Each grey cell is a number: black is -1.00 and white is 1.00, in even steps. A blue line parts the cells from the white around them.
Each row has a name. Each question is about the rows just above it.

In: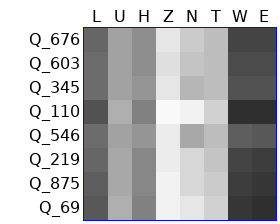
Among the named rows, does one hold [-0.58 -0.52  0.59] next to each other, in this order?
no
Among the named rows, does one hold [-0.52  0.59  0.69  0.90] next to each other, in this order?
no

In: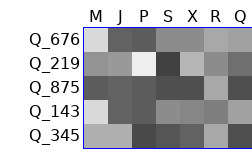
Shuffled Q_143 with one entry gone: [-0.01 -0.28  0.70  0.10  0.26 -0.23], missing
[0.05]
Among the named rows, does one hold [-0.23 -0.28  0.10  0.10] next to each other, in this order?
yes
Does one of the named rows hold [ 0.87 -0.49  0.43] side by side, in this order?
yes
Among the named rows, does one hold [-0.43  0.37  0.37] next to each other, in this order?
no
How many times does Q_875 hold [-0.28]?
2

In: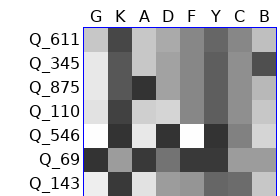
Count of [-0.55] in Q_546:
0
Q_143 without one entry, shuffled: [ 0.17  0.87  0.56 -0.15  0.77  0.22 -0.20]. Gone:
[-0.55]
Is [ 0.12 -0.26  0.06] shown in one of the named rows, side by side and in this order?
no
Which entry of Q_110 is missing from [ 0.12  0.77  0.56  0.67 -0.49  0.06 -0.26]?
[0.62]
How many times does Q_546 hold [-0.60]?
3
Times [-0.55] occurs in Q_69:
3
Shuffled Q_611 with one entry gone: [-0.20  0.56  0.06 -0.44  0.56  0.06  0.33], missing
[0.50]

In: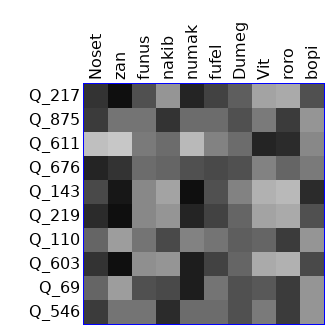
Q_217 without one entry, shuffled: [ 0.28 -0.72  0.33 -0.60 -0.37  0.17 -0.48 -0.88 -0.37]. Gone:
[-0.26]
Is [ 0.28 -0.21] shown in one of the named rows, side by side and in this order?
no
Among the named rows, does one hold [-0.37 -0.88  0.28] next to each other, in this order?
no
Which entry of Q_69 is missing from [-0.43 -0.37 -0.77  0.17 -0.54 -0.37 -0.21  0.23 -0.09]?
[-0.31]
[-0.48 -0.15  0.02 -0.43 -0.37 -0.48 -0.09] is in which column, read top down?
fufel
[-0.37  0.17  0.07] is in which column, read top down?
bopi

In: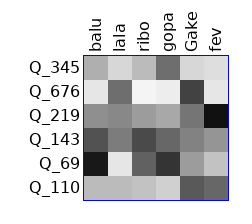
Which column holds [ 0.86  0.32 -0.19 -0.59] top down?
gopa
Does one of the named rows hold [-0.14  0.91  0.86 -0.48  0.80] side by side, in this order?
yes
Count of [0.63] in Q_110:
1
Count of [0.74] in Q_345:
1
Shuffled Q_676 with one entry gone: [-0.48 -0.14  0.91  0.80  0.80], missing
[0.86]

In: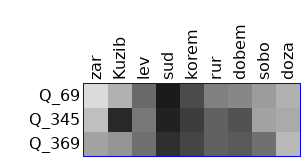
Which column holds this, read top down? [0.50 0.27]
zar
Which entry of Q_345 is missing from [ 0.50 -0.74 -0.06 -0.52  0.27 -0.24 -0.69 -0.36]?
[0.33]
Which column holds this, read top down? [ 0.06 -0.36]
dobem
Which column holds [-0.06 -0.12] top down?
lev
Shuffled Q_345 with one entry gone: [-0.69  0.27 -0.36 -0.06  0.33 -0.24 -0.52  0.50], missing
[-0.74]
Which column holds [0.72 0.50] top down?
zar
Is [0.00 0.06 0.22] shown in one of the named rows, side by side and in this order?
yes

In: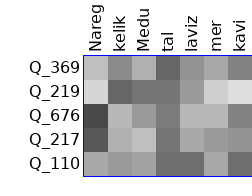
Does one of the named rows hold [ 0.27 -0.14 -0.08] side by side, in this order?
no
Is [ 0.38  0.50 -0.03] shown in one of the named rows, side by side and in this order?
no
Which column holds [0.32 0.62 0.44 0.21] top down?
mer
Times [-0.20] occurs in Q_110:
0
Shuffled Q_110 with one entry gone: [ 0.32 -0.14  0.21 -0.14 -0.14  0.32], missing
[0.27]

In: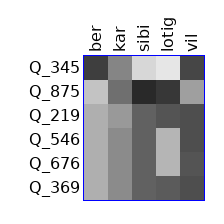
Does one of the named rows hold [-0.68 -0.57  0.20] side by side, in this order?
no
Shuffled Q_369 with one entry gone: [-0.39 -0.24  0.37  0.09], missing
[-0.29]
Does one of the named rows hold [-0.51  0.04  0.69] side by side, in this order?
yes
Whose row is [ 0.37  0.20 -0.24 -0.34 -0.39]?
Q_219
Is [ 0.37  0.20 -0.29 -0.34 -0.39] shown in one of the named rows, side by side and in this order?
no

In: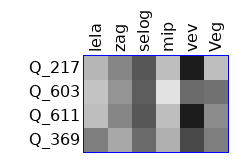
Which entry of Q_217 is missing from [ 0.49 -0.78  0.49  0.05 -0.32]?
[0.43]
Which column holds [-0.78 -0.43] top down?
vev
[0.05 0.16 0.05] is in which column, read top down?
zag
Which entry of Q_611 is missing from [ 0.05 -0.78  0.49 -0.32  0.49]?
[0.10]
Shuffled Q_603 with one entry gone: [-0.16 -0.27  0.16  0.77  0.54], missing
[-0.11]

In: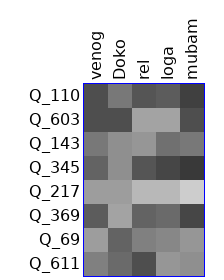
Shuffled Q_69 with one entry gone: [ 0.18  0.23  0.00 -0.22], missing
[0.06]
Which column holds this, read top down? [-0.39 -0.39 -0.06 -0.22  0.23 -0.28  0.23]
venog
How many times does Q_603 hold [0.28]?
2

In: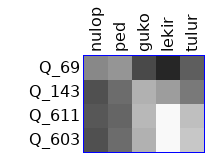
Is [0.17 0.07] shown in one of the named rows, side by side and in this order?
no
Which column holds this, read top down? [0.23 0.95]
lekir
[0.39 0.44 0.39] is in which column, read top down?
guko

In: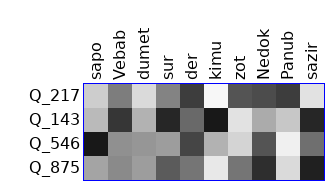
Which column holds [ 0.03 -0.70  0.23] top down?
sur
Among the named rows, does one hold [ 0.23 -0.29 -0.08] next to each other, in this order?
yes

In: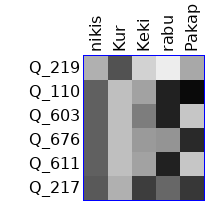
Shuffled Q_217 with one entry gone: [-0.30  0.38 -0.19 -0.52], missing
[-0.57]
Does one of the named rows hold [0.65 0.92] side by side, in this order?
no
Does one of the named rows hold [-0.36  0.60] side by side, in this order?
no

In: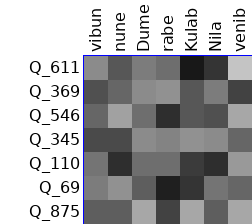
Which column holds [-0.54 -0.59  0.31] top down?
Kulab
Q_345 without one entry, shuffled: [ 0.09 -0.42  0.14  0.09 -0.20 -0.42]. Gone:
[0.03]
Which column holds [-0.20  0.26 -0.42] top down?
nune
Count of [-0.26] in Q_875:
3
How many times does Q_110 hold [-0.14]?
2

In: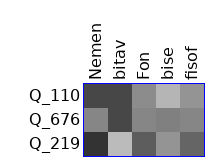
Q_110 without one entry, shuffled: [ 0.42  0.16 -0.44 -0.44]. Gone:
[0.10]
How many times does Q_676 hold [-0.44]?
1
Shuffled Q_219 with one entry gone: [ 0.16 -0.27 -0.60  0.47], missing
[-0.21]
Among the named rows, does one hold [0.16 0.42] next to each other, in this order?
no
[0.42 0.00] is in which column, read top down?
bise
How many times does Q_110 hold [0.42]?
1

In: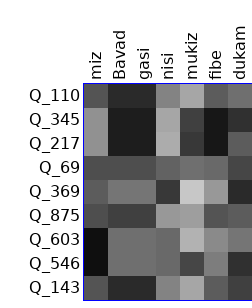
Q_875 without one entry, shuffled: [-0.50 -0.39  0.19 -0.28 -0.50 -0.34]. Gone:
[0.24]
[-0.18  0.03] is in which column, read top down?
nisi
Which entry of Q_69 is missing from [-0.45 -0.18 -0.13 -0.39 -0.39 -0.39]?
[-0.23]

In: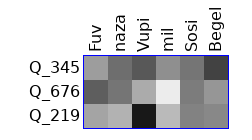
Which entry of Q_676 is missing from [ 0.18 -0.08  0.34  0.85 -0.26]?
[-0.03]
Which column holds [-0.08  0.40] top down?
naza

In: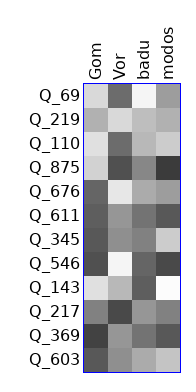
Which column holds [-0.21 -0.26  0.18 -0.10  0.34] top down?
badu
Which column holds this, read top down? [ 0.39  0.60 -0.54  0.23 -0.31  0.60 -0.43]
modos
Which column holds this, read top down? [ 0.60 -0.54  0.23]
modos
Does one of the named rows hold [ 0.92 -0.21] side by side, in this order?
yes
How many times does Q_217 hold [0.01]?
2
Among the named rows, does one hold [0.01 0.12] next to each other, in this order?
no

